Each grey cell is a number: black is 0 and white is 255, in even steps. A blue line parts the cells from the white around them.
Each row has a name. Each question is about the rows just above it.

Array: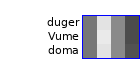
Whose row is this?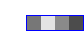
duger
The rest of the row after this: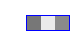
[76]
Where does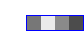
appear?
Vume
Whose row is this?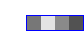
doma
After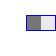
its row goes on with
[138  76]

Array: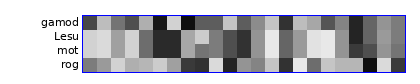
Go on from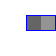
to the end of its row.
[124]
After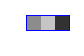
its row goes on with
[189 167  85 132  36 101 148 124]
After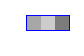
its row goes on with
[ 79  50 148 232 101 154 226 232 148  36 101 154 124]
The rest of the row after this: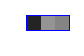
[197  50 232 109 197 182 182  15 218  58]
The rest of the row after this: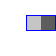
[140 197  50 189 167  85 132  36 101 148 124]
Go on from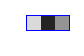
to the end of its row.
[132 197  50 232 109 197 182 182  15 218  58]

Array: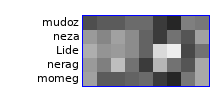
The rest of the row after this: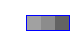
[ 59 114  85 161]
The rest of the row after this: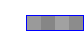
[ 99  59 114  85 161]
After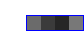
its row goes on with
[168]
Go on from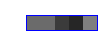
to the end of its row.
[120]
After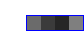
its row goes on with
[120]
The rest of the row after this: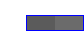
[ 59  38 127 120]

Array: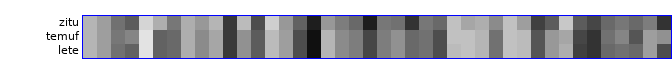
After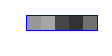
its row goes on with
[133  85 158 145]
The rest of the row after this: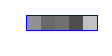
[193 181 113 193 187  85 152 166  70  51 113 133  85 158 145]
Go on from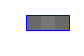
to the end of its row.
[125  51]
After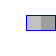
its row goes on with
[ 64  92 200  92  70 105 119 105 125  51]
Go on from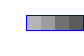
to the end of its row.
[213 174 119 174 152 181  57 187  77 207 152  98  30 152 125 105  30 119
 113  51 119 105 193 166 174 139 193 158  64  92 200  92  70 105 119 105
 125  51]
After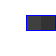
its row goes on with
[105 113 105 158  77]
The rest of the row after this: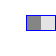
[ 98 105 174 139 166  57 145  92 187 158  77  16 181 139 125  70 125 145
 105 113  77 193 193 181 113 193 187  85 152 166  70  51 113 133  85 158
 145]

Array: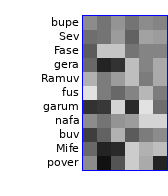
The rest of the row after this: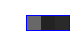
[204 177 190]
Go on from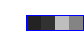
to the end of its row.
[170]
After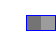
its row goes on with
[ 98 162 156]
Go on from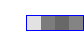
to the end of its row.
[183 124]

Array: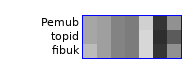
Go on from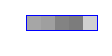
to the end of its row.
[ 53 145]
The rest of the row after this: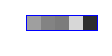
[91]
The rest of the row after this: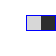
[91]

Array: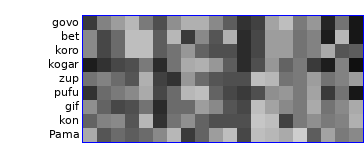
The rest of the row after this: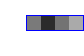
[176 151  93  43  79 151  99 122  58  29 130  16]
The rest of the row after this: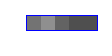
[ 79 198 190  65 122 143 122 130 176]
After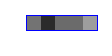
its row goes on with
[137  85  71 190 163 137 122 170 115 137 170]
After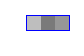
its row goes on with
[ 37 115  23]
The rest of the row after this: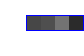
[107 107 157 137  85  71 190 163 137 122 170 115 137 170]
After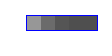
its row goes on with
[190 183 115 122 157 115 130 157]

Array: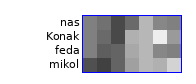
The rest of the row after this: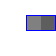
[100 168 183 135 128]
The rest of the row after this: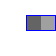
[183 176 211]
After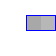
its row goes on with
[135 128]
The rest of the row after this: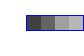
[176 211]
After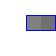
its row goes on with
[ 73 106 183 135 128]
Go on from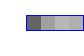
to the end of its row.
[211]
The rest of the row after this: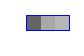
[135 128]

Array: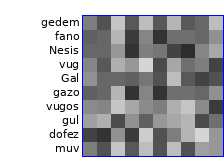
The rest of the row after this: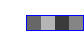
[ 51 111 111 103 145]
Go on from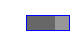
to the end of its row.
[ 51 126 118  67  45 133 167]
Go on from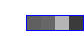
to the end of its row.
[133  51 111 111 103 145]
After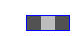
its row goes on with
[159 151]

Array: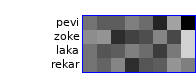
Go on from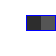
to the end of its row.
[ 93 148 127]
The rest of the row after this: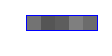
[ 60 121 210]

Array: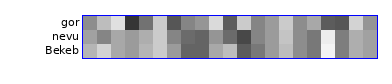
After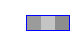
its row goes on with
[120 237 126 174 161]
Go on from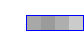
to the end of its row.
[133 107 100 149 107  72 133 155 196 141 120 237 126 174 161]
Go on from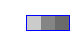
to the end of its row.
[100 149 107  72 133 155 196 141 120 237 126 174 161]
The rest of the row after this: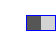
[149]
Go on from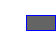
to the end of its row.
[168 189  92 120 155 189 141 120 244 126 174 161]
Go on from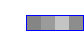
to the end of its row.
[120 237 126 174 161]

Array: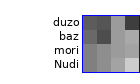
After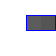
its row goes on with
[155  62]
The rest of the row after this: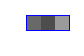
[169]
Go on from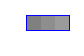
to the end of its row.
[163]
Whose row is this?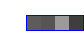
duzo
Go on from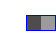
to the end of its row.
[169]

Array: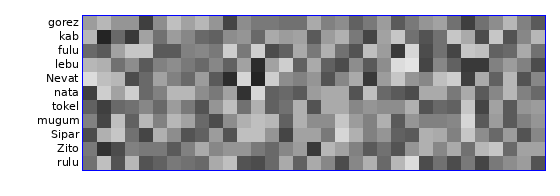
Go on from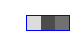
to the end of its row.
[ 76 121  69 121 141 156  83]
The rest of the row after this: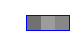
[105  97 141 149 105 170 156 162  90 156 176 121  69 162 198 113  83 113
 198 170  76 198  83 135 183]

